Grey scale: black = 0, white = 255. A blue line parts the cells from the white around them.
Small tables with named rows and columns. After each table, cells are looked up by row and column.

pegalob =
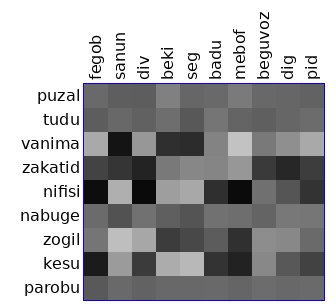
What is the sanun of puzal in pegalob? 94
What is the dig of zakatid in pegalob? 39
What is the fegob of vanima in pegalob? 169
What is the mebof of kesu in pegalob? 34
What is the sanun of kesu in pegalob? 155
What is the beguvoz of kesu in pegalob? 136
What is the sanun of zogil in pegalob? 190
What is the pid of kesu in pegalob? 66
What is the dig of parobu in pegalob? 104
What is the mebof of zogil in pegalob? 48
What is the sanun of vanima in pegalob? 20
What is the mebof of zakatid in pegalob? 151
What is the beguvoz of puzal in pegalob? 104
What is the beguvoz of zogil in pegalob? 141
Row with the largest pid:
vanima

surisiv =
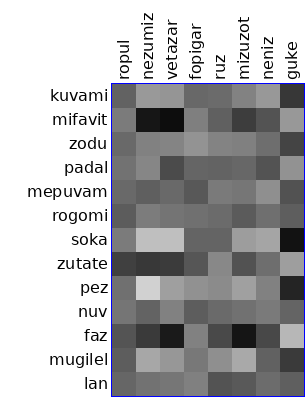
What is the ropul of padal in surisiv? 114
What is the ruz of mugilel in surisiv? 143
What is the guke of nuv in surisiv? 100
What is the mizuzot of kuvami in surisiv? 130
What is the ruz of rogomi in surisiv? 107
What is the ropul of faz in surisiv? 84
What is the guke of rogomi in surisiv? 94
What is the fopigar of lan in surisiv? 128
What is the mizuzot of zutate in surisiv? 82
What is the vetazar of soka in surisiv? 191
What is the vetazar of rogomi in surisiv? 116

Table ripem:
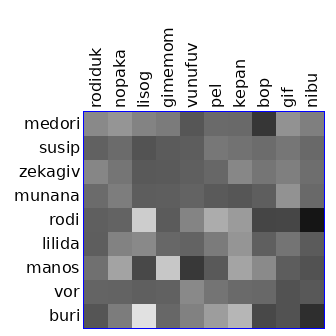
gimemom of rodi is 91
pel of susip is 119
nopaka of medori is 149
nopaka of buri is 124
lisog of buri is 225
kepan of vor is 106
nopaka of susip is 107
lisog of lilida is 137
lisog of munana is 93
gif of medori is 146
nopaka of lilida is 130
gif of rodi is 70
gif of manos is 93
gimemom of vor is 97
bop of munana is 94
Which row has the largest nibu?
medori

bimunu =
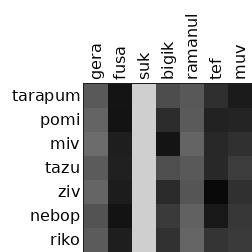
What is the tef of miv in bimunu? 40
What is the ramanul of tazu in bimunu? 89
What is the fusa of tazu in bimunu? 32
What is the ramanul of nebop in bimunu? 97
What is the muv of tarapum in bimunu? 27
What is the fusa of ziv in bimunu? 28
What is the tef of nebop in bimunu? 24
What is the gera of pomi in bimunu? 100
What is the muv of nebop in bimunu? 55
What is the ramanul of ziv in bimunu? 85
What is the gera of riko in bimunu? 91
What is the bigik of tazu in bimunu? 78
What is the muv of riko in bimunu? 58

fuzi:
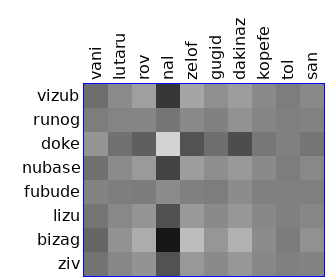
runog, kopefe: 133
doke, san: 117
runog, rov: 133
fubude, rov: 124
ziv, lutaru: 135
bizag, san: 145
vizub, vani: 110
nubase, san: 136
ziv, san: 131
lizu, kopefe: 135
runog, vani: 125
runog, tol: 128

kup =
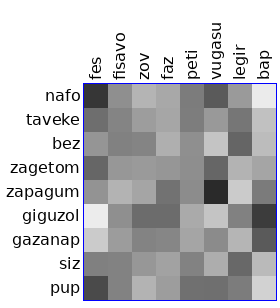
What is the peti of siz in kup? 130
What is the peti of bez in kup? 143
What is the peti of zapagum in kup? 140
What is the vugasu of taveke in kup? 153
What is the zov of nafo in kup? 180
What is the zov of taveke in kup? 157
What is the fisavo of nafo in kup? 143
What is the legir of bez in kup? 101
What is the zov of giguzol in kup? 108
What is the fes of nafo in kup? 54
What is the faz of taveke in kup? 166
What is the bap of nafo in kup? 235
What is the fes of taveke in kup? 110

